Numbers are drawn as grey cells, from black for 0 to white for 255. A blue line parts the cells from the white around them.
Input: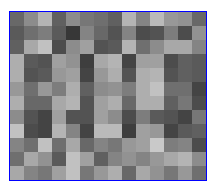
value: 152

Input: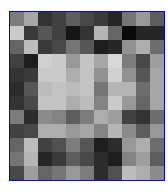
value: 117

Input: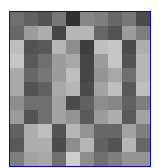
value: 103

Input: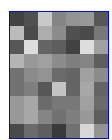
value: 147

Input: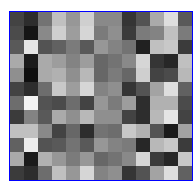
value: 170

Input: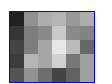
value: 180

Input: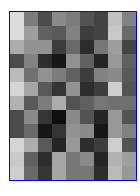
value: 68
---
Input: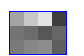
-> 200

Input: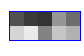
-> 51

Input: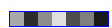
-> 78

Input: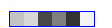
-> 127

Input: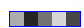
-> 116

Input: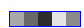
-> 45

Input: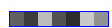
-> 45

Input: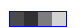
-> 49

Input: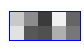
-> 59
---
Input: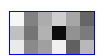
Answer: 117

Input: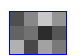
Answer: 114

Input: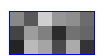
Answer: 157

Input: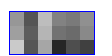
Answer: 93

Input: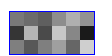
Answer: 181

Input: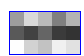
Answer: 66
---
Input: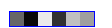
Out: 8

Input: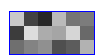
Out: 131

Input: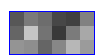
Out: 142

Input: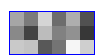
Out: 195

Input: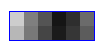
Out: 120

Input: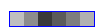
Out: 141

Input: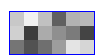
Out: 82

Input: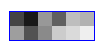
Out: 82

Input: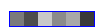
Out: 77
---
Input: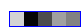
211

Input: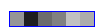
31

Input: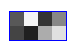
135

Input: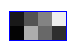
238

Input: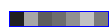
94

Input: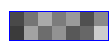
109

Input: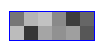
54
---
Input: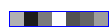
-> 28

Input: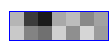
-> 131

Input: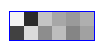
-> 219

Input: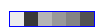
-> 56

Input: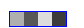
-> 88

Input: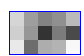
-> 109

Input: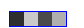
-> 201
